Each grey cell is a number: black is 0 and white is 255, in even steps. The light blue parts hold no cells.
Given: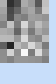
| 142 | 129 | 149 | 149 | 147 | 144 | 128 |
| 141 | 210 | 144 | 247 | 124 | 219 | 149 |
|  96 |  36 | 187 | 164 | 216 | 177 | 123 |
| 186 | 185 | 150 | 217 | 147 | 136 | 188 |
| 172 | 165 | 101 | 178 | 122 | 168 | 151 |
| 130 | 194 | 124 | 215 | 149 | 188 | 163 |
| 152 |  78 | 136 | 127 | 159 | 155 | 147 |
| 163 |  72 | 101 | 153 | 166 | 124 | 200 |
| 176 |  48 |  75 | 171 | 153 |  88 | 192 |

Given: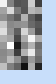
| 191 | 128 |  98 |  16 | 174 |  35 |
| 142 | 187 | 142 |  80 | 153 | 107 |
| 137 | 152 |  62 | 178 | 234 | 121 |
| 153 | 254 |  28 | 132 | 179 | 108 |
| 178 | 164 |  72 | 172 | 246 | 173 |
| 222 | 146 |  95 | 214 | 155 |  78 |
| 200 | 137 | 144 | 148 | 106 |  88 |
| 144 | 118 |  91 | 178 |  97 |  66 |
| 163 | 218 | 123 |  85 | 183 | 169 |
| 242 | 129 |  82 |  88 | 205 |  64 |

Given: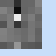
|  88 |  99 | 150 |  92 |  89 |  84 |
| 127 | 120 | 116 | 108 | 120 | 100 |
| 129 | 119 | 112 | 107 | 118 |  98 |
|  84 | 124 |  52 |  95 | 117 | 108 |
| 113 | 123 | 235 | 110 | 124 | 102 |
| 130 | 116 |  13 | 101 | 108 | 118 |
| 101 | 102 |  46 | 102 | 103 | 130 |

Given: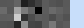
|  83 |  81 |  37 | 141 |  69 |  66 |  91 | 120 |  86 |  92 |
|  94 |  95 | 205 |  50 |  77 |  93 |  90 |  77 |  91 |  82 |
| 107 |  86 | 163 | 123 |  99 |   2 |  92 | 106 |  97 |  90 |
|  87 |  88 | 100 |  31 |  47 |  66 |  91 |  84 |  80 |  89 |

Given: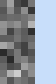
| 140 |  86 | 122 | 111 |  93 |
| 115 | 176 | 205 | 103 | 140 |
| 106 |  74 |  85 | 159 | 135 |
|  91 |  42 | 120 | 130 |  95 |
|  42 |  83 | 119 |  66 |  82 |
| 167 | 144 |  87 |  66 | 115 |
|  94 |  95 | 116 |  95 | 102 |
| 139 |  69 | 110 |  92 |  47 |
| 148 | 130 | 144 | 113 | 178 |
|  98 | 108 | 105 | 115 | 131 |
|  87 | 137 |  89 | 142 |  55 |
| 108 | 161 |  75 |  57 | 117 |

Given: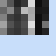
| 129 |  62 |  53 |  70 | 174 |  15 |  34 |
| 162 |  82 |  58 |  79 | 223 |  15 | 115 |
| 129 |  63 |  50 |  69 | 172 |  15 |  34 |
| 102 | 136 |  58 | 186 | 167 |  24 |  27 |
| 141 |  86 |  37 |  54 | 218 |  15 |  34 |

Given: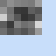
| 110 |  82 |  97 |  83 | 104 | 154 |
|  94 |  58 | 130 | 111 | 120 | 215 |
| 206 | 121 |  87 |  50 |  62 | 102 |
| 148 | 113 |  57 |  54 |  95 |  84 |
| 121 | 143 | 131 | 126 | 122 | 157 |

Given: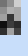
|  46 | 161 |  66 |
|  15 |  61 |  42 |
| 160 |  54 | 167 |
| 143 | 175 | 167 |
| 115 | 145 | 206 |
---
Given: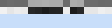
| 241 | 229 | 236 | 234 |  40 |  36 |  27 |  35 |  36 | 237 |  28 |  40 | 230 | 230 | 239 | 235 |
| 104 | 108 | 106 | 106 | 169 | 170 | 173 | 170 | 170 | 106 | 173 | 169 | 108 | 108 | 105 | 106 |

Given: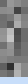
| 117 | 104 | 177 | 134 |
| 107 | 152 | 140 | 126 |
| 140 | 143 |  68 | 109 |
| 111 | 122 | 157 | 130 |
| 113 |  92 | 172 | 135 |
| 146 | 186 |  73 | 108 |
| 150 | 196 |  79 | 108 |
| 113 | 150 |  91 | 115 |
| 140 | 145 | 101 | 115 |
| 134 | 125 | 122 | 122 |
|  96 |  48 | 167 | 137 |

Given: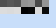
| 220 | 218 | 221 |   2 |   7 | 218 |  10 |
|  79 |  87 |  81 | 147 | 152 |  73 | 148 |

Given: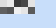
|  96 |  85 | 240 | 229 |  90 |
| 222 | 234 |  60 |  73 | 228 |

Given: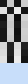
| 225 |  25 | 236 |  21 |
|  24 | 202 |  21 | 205 |
| 224 |  27 | 235 |  20 |
|  19 | 208 |  13 | 209 |
|  29 | 201 |  25 | 201 |
|  23 | 207 |  16 | 207 |
|  23 | 203 |  20 | 205 |
| 214 |  35 | 220 |  33 |
| 218 |  33 | 226 |  29 |

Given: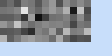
| 179 |  95 | 121 | 149 | 159 | 141 | 136 | 109 | 167 | 103 |  71 |  84 |  80 |
|  90 | 108 |  80 | 127 | 119 |  87 | 125 | 151 |  81 | 138 | 115 | 138 | 115 |
| 117 | 121 | 133 | 228 | 124 | 102 | 136 | 154 | 133 | 176 |  26 | 194 |  72 |
|  93 |  94 | 107 |  54 | 158 |  16 |  63 | 112 | 116 | 129 |  94 | 138 |  88 |
| 150 | 127 | 196 | 132 | 110 | 125 | 137 | 129 | 132 | 122 |  71 | 119 | 111 |
|  86 |  89 |  96 |  68 |  44 | 131 | 118 | 157 |  96 | 183 | 125 | 131 | 185 |
